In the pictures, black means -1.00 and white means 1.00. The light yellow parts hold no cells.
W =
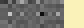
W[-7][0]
-0.51
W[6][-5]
-0.29
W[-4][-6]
-0.90
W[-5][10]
-0.12
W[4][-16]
-0.26
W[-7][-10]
-0.03
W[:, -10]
[-0.03, -0.28, -0.16, -0.30, -0.17, -0.31, -0.28]
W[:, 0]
[-0.51, -0.13, -0.26, -0.24, -0.26, -0.10, -0.18]
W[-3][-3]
-0.17
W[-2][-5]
-0.29
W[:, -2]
[-0.14, -0.35, -0.27, 0.30, -0.27, -0.37, -0.07]
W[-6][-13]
-0.14
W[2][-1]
-0.18
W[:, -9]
[-0.46, -0.16, -0.26, -0.18, -0.26, -0.14, -0.17]
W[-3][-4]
-0.20
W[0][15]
0.08
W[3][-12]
-0.34
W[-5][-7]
-0.29
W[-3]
[-0.26, -0.26, -0.31, -0.26, -0.16, -0.25, -0.17, -0.26, -0.20, -0.28, -0.12, -0.16, -0.20, -0.17, -0.27, -0.18]
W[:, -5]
[-0.07, -0.26, -0.16, -0.36, -0.16, -0.29, -0.29]
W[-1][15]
-0.26
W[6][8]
-0.22
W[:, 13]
[-0.06, -0.27, -0.17, -0.31, -0.17, -0.30, -0.28]
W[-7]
[-0.51, -0.57, -0.04, -0.49, -0.01, 0.31, -0.03, -0.46, -0.36, 0.17, -0.33, -0.07, -0.15, -0.06, -0.14, 0.08]
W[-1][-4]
-0.19

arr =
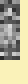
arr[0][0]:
0.15
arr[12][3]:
-0.29
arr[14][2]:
-0.32
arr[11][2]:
-0.36
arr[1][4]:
-0.38
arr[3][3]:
0.02
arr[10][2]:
0.04
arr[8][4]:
0.21
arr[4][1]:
-0.19
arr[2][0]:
-0.61
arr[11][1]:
0.06
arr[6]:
[0.27, 0.36, 0.70, 0.07, -0.02]
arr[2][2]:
0.65
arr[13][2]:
-0.22
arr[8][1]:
0.27
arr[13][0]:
0.69
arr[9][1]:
-0.05
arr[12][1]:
-0.19
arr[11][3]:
0.07
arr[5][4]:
-0.45
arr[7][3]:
0.03
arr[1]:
[-0.53, -0.24, -0.24, -0.36, -0.38]

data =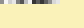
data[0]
0.13
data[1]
0.93
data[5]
-0.33
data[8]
-0.59
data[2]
0.63

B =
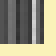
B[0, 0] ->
-0.35
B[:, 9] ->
[-0.17, -0.18, -0.19, -0.17, -0.18, -0.17, -0.17, -0.19, -0.18, -0.17, -0.19]
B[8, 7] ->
-0.55
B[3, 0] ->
-0.35
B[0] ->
[-0.35, -0.43, -0.09, -0.16, -0.62, -0.35, -0.40, -0.55, 0.61, -0.17, -0.54]
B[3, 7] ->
-0.55
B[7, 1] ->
-0.42
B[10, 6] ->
-0.38
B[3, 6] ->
-0.40
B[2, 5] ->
-0.33
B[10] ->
[-0.36, -0.42, -0.13, -0.17, -0.56, -0.34, -0.38, -0.54, 0.51, -0.19, -0.48]
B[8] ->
[-0.35, -0.43, -0.10, -0.16, -0.60, -0.34, -0.39, -0.55, 0.57, -0.18, -0.52]
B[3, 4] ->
-0.60
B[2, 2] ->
-0.12
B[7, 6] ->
-0.39
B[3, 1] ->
-0.43
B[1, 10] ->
-0.50
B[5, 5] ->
-0.36
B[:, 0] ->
[-0.35, -0.35, -0.35, -0.35, -0.35, -0.35, -0.35, -0.35, -0.35, -0.35, -0.36]
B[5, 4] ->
-0.63
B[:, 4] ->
[-0.62, -0.58, -0.57, -0.60, -0.59, -0.63, -0.61, -0.57, -0.60, -0.63, -0.56]
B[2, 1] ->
-0.42
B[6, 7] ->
-0.55
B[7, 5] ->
-0.34
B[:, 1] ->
[-0.43, -0.42, -0.42, -0.43, -0.43, -0.44, -0.43, -0.42, -0.43, -0.44, -0.42]
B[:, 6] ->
[-0.40, -0.39, -0.38, -0.40, -0.39, -0.40, -0.39, -0.39, -0.39, -0.40, -0.38]
